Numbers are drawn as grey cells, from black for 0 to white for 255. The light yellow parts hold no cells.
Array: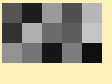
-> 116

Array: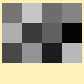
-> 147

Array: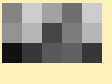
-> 55

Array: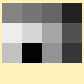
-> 4

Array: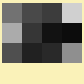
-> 33

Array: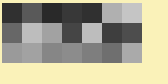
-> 162

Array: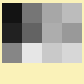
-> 230

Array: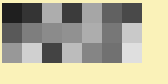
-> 208

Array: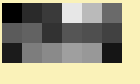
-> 125
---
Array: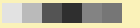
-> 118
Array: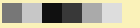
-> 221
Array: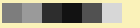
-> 215
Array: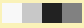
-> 129
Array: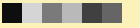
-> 101
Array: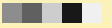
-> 240
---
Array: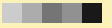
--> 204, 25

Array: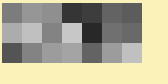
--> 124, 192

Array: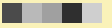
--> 75, 207

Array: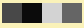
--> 72, 101

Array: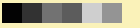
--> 3, 148

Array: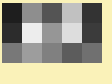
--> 30, 112

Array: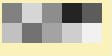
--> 129, 241
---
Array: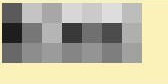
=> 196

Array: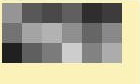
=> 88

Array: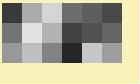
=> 171

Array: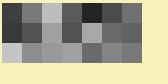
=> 120

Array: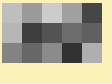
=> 154

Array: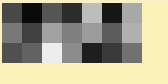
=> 10

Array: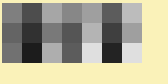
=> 77

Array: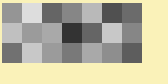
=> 221

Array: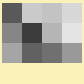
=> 202
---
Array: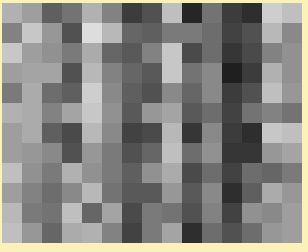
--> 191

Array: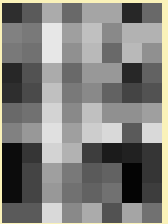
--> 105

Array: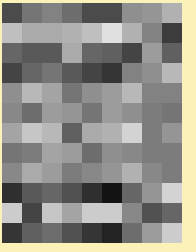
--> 177

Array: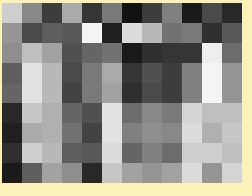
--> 40

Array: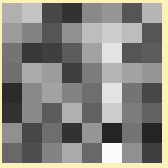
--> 182

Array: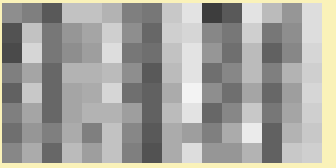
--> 221

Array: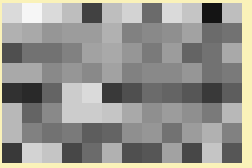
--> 190

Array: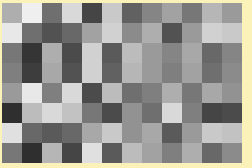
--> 154

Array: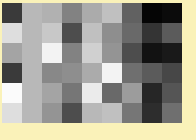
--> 11
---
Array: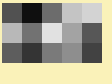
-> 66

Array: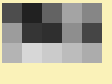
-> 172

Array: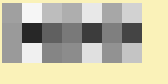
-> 196

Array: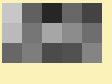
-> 132

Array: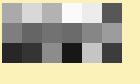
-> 60

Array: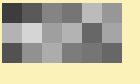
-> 103

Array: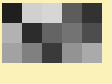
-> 170
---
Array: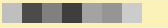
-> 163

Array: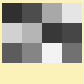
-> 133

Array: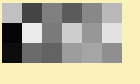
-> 157

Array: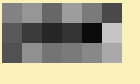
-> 122

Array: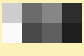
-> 73

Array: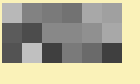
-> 122

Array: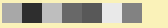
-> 88

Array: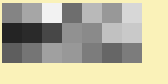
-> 124
